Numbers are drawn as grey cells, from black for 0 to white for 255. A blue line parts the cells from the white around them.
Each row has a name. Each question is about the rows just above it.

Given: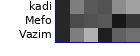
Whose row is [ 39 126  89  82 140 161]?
kadi
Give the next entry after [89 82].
[140]
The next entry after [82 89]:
[23]
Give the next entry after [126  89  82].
[140]
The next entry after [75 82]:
[89]
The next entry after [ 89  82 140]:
[161]

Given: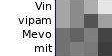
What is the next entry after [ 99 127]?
[68]
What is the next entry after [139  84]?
[160]
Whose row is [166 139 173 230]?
Vin
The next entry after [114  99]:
[127]

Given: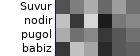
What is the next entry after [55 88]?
[112]
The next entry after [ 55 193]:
[165]
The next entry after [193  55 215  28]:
[120]
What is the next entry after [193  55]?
[215]
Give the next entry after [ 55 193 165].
[42]
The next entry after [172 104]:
[157]

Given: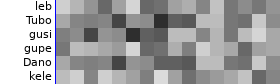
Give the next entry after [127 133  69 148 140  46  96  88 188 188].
[119]
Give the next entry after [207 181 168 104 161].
[168]
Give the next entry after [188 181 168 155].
[213]
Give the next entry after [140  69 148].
[140]
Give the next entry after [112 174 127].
[207]
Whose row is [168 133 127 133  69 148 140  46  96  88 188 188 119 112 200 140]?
Tubo

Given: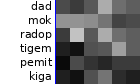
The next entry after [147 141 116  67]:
[75]
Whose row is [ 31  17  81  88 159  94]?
tigem
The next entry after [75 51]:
[38]
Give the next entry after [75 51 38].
[59]
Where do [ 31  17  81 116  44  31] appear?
kiga

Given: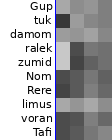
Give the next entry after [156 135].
[127]
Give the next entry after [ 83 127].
[104]

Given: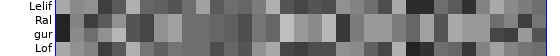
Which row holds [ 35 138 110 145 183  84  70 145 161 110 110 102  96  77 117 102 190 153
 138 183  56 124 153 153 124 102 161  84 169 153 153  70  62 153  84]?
gur
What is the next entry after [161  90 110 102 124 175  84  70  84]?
[77]
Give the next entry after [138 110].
[145]
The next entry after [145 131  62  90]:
[175]
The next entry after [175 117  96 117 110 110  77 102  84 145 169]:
[70]

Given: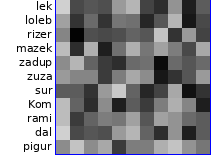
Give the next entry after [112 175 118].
[161]
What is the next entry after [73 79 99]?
[86]

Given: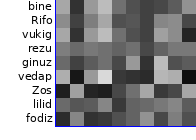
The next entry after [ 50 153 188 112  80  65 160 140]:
[36]
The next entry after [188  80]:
[92]
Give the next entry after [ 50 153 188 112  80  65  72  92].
[146]
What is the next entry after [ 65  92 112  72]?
[153]

